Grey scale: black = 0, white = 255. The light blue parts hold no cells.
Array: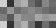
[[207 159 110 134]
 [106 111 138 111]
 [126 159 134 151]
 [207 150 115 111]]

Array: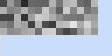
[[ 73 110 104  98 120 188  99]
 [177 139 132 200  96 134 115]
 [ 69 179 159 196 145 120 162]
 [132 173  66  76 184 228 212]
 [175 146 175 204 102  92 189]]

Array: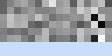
[[ 99 154 138 179 153  94 123 190]
 [101 109 154 130 162 144 181 140]
 [153 168 152 156 132 149 188 198]
 [147 174 106 116 154 128 116   9]
 [125 121 138 184 149 142 164 199]
 [132 163 105 183 124  98 151 251]]

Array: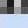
[[137 198]
 [ 93 158]]

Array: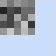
[[158 150 122]
 [ 35  60 105]
 [128 168 173]
 [ 78 116  55]
 [151 133 139]]

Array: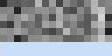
[[ 41  87  95  90  70 112 134 124]
 [131  35 130 147 171  75 107 195]
 [153 143 142 137 165 149  89 210]
 [ 81 147 119 163 179 134  87 186]
 [147 160 116  88 102 127  91 169]
 [127  38 137 153 138  98 130 195]]
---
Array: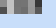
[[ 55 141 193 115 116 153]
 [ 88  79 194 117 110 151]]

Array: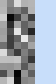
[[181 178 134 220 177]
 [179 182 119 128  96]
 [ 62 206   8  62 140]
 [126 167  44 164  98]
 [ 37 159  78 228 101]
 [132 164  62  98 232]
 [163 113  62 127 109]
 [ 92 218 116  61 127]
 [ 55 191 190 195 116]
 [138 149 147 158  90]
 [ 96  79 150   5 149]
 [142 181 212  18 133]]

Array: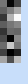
[[ 69 116   6]
 [168  96 127]
 [250  54 179]
 [135  94 118]
 [102  52 107]
 [137  75   1]
 [119 107 199]
 [ 31  65   0]
 [188 164  79]]

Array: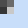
[[106  76]
 [200  54]]

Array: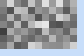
[[177 141 213 135 108 196 137 223 156 223 130]
 [162 123  83 193 186  92 149 135 180 145  92]
 [116 107 179 109 171 156  84 145 110 209 181]
 [106 132 106 184  96 183 219 231  89  81 117]
 [162  63 170 138 153 121  98 187 128 138 102]
 [113  95 119 173 120 104 134 121 182 130 148]
 [207 116 167  92 105 211 195 146 142 140 163]]

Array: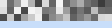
[[ 92 230 109 157 238 178  71 218 101 245 104 143 172 115  96  60]
 [103 220  99 241  73 244 234 120 130 232 158  84 116  90 189 107]
 [220  77 203  74 162 202 240  82 137 161 196  98 125 151 108 215]]

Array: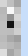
[[166 213 191]
 [197 183 248]
 [214 187 147]
 [195 190  20]
 [207 190 189]
 [158 186 169]
 [175 191 184]
 [185 221 165]]

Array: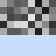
[[ 81 173 124  92 101 211  26 171]
 [124 105  81 119 155  85 148  28]
 [138 192  70  85  70 229  61 194]
 [ 50  45 184 218 220  62 184 137]
 [ 85 170  90  89 122 190  31 187]]
